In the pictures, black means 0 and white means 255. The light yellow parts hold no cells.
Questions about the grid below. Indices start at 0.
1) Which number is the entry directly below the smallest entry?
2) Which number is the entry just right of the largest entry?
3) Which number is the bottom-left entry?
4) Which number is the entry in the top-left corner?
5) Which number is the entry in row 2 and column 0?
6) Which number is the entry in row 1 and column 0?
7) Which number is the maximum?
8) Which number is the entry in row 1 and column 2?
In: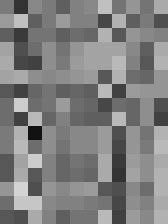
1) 109
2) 79
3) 87
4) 122
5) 95
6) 155
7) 211
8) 95

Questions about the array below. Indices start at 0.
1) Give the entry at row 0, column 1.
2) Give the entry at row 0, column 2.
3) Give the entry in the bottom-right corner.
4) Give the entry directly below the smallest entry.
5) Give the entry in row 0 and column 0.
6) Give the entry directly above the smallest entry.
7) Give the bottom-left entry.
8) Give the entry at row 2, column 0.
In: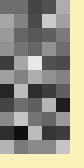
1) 110
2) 69
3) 196
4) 122
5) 110
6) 196
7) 180
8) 153

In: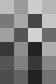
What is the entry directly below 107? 174
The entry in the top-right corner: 182
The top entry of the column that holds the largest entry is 204
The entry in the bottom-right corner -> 114
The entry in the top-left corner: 189

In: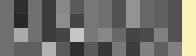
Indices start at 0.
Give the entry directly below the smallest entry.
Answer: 170
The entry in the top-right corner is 82
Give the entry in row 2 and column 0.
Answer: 112
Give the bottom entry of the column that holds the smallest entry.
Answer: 96
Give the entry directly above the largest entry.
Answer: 69
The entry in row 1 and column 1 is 40
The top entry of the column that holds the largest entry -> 90
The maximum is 198
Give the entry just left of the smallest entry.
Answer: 112
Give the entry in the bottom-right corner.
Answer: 128
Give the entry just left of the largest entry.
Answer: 69
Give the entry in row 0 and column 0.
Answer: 112
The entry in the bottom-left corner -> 112
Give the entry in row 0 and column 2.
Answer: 112
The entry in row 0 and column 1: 47
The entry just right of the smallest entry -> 112

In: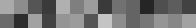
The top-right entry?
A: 66
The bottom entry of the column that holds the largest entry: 196
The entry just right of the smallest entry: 79
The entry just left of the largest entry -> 85
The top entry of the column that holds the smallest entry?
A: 37
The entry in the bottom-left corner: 107
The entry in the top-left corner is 170
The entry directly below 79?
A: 149

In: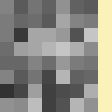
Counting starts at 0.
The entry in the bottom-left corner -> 145
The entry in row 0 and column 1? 90
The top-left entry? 131
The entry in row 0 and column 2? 116
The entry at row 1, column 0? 123
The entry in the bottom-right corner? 145
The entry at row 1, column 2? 109
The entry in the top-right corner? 90
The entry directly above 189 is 159
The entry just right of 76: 82
